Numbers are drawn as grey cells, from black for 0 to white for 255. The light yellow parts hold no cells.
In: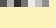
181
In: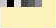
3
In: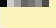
207
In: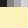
132
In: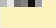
230
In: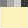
169
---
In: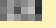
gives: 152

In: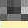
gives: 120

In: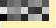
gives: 104

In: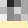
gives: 152

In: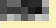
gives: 158

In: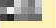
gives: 121
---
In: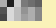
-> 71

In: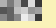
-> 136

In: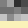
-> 195

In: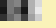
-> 49

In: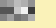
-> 130

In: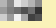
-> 205
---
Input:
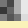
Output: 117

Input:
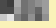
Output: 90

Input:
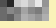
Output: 148

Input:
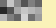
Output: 112

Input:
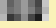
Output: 28

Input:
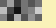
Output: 146

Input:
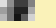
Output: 91

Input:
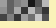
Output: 198
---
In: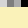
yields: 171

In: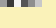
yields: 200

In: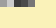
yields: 158

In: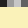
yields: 156

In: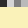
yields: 186

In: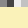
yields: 194

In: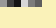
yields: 153

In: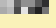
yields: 200

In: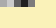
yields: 171

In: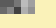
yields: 175
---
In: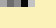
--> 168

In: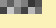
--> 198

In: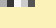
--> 175

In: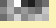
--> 210

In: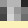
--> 124

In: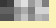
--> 156

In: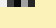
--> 241

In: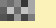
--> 83
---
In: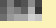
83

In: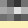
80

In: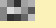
49

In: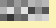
183

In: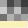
72

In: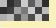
93
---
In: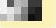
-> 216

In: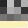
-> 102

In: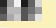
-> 169

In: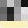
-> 43

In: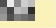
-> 81

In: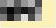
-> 33

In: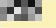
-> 213
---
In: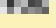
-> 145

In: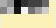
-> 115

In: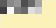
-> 106

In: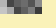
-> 96

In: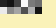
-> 79

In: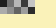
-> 98

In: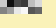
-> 247

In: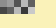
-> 185

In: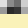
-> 42

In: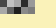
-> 30
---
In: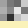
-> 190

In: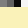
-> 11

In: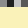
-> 195

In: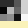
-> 17

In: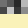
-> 56

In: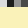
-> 148

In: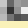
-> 78

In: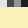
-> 147

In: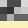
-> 100
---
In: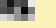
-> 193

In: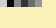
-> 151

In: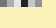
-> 146

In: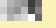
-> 103

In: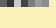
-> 140

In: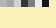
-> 23

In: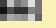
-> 101
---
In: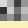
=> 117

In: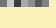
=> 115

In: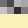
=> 196

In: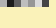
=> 178

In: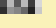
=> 46

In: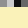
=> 144
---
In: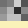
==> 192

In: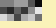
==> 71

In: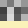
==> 91

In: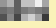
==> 70

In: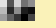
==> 53

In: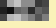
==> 195

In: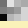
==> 198

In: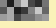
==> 72

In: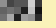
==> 31

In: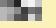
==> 86
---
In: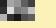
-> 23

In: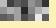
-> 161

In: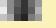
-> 65

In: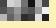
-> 138

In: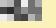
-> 82

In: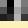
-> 179

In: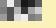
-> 220

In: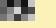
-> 61
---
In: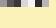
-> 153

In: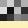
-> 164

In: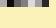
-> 173

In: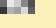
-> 111

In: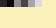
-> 40

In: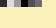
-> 44

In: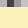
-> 181

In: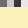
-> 109

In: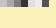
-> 196
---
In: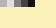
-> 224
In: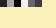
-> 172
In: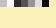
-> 251
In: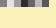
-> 228
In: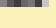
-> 88
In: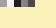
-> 245
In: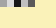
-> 220
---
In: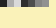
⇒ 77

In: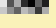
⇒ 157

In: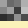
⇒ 61

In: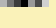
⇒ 153

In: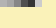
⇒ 80

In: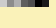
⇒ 78

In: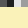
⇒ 31

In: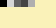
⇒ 98

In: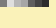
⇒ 95
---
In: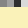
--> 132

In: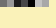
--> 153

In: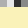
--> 136

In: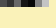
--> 104

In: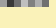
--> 159

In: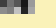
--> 154

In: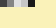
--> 133

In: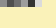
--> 141

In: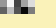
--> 190

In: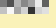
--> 223
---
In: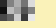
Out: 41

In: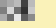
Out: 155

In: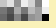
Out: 197

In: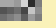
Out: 167

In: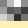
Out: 130

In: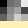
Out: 4
